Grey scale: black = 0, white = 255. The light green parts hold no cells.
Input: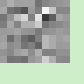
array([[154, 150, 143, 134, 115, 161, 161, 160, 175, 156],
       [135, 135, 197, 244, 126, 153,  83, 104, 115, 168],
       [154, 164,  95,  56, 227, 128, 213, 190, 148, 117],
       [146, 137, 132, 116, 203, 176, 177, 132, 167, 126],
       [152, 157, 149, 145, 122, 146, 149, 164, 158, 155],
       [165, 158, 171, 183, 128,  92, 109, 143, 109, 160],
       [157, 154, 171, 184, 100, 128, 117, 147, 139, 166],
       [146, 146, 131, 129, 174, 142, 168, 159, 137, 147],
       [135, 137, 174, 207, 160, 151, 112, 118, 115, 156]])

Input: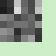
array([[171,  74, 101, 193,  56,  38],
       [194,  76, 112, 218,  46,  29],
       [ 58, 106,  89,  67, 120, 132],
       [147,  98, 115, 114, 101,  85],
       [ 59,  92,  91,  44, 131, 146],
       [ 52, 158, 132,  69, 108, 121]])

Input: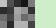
array([[123,  22,  45,  79, 193],
       [ 50, 149, 167,  57,  44],
       [126, 107, 157,  72, 108],
       [ 68, 178, 178,  42, 127]])

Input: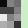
array([[110, 130,  11],
       [127,  66,  68],
       [156, 130, 236],
       [ 51, 159, 174]])

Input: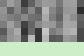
array([[ 90, 160, 157, 120, 152, 155, 138,  97,  61, 139, 158, 126],
       [ 46, 154, 151, 108, 134, 181,  95, 136,  95, 132,  98, 148],
       [ 99, 142, 161,  99, 126, 169, 108, 113, 138, 117, 127, 142],
       [ 90, 164, 166, 118, 152, 156, 138, 101,  66, 132, 160, 125],
       [ 74, 179, 171, 139, 125, 196,  55, 106,  51, 170, 145,  90],
       [ 73, 143, 152,  94,  89, 183,  53, 186,  75, 159, 149, 112]])

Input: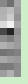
array([[165, 112, 136],
       [157, 189, 176],
       [147, 204, 180],
       [167, 241, 218],
       [142,  36,  72],
       [153, 126, 140],
       [156, 167, 177],
       [129, 122, 116],
       [153, 158, 169],
       [138, 123, 121],
       [142, 176, 157]])

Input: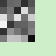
array([[ 84,  46, 107, 103,  60],
       [104, 219,  41, 118,  90],
       [205, 112, 225, 128, 221],
       [119,  99,  96,  54, 242],
       [129,  86, 117, 147,  49],
       [ 14, 166, 193, 195, 124]])

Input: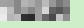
array([[138, 118, 151, 186, 152, 171, 180, 136, 159, 161],
       [110,  86,  98, 214, 157, 134, 157, 136, 188, 228],
       [142, 194,  74, 104, 159,  43,  48, 189, 181, 235]])

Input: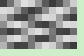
array([[204, 145,  84,  60,  90, 153, 210, 222, 182, 115,  66],
       [128, 192, 224, 202, 141,  80,  60,  93, 158, 213, 220],
       [ 60,  94, 159, 212, 219, 175, 110,  64,  69, 121, 187],
       [215, 218, 171, 106,  63,  72, 127, 191, 223, 202, 142],
       [109,  65,  70, 122, 188, 222, 205, 146,  84,  60,  89],
       [211, 221, 180, 114,  66,  67, 118, 184, 222, 208, 151],
       [ 60,  87, 150, 207, 221, 184, 119,  68,  66, 113, 179]])
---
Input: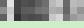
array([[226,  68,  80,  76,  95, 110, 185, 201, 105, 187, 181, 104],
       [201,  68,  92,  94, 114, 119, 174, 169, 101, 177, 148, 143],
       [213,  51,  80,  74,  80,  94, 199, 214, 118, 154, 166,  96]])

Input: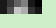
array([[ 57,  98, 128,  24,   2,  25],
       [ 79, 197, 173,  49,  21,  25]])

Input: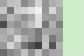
array([[191, 195, 138, 161, 211, 149, 174, 184, 163],
       [119, 203, 211, 224, 241, 150, 212, 166, 197],
       [185, 167, 144, 169, 222, 158, 153, 164, 141],
       [161, 145, 168, 192, 220, 117, 175, 128,  78],
       [185, 164, 144, 150, 120, 165, 160, 158, 167],
       [158, 213, 172, 149, 123, 188, 122, 153, 176],
       [212, 173, 118,  87,  62, 195,  84, 178, 153],
       [136, 151, 193, 143, 189, 141, 166, 169, 108]])

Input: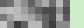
array([[114, 172, 141,  99, 140, 171, 109, 187, 102,  99],
       [192, 185, 159, 127,  97,  76,  74, 142,  78, 184],
       [158, 185, 177, 165, 129, 100,  74, 174,  90, 123],
       [136,  62,  96, 184, 183, 100,  62, 136, 138, 196]])

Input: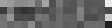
array([[155, 139, 139, 146, 110, 164,  80, 120,  90,  84, 109,  86,  89,
         90, 236, 161],
       [121,  62,  51,  58,  84,  74,  88, 104,  83,  84, 131,  85,  94,
         82,  74,  60],
       [150,  74,  75,  73, 117, 113,  84, 107,  99,  96, 127,  78,  75,
         90, 207, 114],
       [103, 112, 103, 138,  87, 108, 100, 107,  93,  97,  80, 109, 109,
        107,  30, 116]])

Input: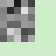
array([[171,  27, 137,  66, 160],
       [ 44,  95, 222, 142, 131],
       [153, 143, 150, 116, 137],
       [102, 103, 155, 146, 147],
       [208, 181,  74,  87, 114],
       [150, 200, 100, 168,  96]])

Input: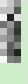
array([[196, 144, 227],
       [188,  85, 190],
       [ 33, 225, 245],
       [150,  69, 112],
       [126,  51, 192],
       [135,  83, 159],
       [ 94, 131, 212],
       [ 86,  34, 165],
       [128, 114, 251]])

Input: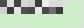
array([[223,  68, 214, 207,  62, 234, 219, 218,  76],
       [ 59, 228,  80,  71, 232,  73, 109,  60, 209]])
